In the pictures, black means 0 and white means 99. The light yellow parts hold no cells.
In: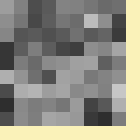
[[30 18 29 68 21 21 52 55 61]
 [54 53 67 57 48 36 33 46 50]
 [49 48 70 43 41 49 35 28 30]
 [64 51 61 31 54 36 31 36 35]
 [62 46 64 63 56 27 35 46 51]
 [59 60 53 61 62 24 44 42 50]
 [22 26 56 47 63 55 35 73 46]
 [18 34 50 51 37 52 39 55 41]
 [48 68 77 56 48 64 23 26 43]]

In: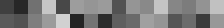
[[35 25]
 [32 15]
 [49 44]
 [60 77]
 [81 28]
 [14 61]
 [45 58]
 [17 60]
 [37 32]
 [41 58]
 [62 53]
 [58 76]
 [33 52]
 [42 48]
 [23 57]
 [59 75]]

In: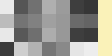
[[23 90 73 91]
 [80 34 45 33]
 [69 43 50 44]
 [46 67 62 68]
 [53 59 59 60]
 [89 24 41 24]
 [92 22 39 21]]

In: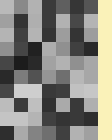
[[18 76 73 27 16 27 56 70 62 72]
 [66 76 23 80 48 11 27 25 20 53]
 [51 70 74 80 32 16 13 70 68 69]
 [43 25 19 22 58 63 67 20 23 23]
 [25 20 66 24 43 69 56 61 69 37]
 [69 22 22 75 71 56 25 20 28 21]
 [62 18 68 77 65 65 16 61 70 33]]

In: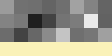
[[42 51 60]
 [26 47 44]
 [40 12 43]
 [54 26 39]
 [76 45 43]
 [43 48 63]
 [46 91 51]
 [62 38 39]]

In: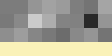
[[55 47 48]
 [61 53 48]
 [52 79 58]
 [47 67 63]
 [42 51 60]
 [53 50 49]
 [58 16 45]
 [45 58 64]]
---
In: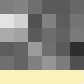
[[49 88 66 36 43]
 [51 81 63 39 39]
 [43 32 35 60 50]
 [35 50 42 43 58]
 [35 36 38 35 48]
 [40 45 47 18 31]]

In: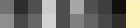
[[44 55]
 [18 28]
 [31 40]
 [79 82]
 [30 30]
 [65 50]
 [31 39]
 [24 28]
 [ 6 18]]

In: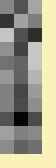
[[52 20 76 56 44 59 50 50 32 62 54]
 [32 63 31 26 39 38 27 29  2 50 38]
 [64 49 18 77 77 70 60 55 29 53 43]]

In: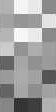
[[69 62 70 79 39 60 39 52]
 [95 58 96 57 65 66 65 20]
 [90 60 91 67 56 63 55 24]
 [53 88 53 61 60 33 63 69]]

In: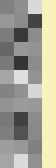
[[50 59 48 40 47 64 51 57 47 49 61 64]
 [55 54 22 59 20 86 56 60 25 32 59 85]
 [84 26 54 57 54 57 83 59 54 53 50 56]]

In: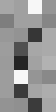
[[65 49 59 61 60 61 61 57]
 [62 62 57 31 14 96 23 56]
 [96 62 21 65 63 58 64 23]
 [58 52 66 66 69 53 67 65]]

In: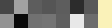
[[27 57]
 [63  4]
 [36 44]
 [33 45]
 [36 37]
 [17 90]
 [34 42]]
